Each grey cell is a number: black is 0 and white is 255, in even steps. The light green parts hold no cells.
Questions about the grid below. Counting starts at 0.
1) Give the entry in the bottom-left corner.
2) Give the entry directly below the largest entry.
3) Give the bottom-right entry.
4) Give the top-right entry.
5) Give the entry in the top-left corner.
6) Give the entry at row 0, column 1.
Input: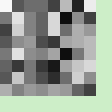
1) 174
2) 120
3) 65
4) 236
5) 248
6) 87

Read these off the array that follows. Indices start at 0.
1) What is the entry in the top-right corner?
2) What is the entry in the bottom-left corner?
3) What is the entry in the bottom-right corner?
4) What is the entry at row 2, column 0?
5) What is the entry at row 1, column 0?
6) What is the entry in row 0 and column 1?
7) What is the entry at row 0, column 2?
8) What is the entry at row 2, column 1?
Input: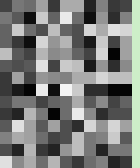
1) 67
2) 224
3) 56
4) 99
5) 119
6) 119
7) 109
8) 202

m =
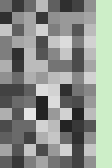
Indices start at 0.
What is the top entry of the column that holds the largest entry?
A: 106
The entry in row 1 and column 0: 47
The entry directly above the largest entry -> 116
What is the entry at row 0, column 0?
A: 116
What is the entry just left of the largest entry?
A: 85
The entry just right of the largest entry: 35
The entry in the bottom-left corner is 95
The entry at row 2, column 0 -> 198
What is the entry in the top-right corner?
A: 144
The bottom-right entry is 144
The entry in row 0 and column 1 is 56
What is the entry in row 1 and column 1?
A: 144
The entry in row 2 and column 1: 95
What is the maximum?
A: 229
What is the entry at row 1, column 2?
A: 165

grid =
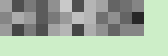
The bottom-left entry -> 154
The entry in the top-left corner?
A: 163
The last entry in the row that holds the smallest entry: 39
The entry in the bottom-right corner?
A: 133
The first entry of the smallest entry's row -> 133
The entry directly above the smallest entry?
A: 133
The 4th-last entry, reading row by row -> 144
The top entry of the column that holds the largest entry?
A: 201
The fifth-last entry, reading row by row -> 172
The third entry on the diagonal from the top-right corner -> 100
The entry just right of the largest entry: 79

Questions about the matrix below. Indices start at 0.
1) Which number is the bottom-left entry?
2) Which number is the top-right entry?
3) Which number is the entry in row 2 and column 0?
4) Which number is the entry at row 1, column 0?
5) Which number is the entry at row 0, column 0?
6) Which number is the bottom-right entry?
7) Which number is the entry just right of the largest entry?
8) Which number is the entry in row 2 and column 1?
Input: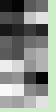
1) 169
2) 109
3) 24
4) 78
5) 15
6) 226
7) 237
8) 36

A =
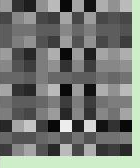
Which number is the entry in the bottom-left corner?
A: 61
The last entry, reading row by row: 39
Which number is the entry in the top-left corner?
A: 156
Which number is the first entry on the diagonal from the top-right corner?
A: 186
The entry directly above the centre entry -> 50
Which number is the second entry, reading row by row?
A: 50
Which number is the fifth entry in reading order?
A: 186
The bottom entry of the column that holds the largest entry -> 186
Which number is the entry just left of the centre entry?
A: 103
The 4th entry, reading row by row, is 145
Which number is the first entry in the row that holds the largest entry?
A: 39
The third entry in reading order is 30
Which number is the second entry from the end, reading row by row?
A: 61
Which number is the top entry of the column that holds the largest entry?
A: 8
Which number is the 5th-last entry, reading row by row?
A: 71
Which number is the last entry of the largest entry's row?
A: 8
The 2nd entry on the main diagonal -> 135
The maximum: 237
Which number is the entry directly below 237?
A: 82
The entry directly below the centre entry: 8
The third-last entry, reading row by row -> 50
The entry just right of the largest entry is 30

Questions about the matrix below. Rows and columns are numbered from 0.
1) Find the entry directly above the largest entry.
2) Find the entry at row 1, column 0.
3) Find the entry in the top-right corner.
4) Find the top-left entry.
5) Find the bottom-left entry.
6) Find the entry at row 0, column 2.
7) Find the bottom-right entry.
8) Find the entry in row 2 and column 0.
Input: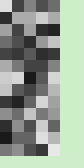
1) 183
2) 46
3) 109
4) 222
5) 120
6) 130
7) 232
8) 161
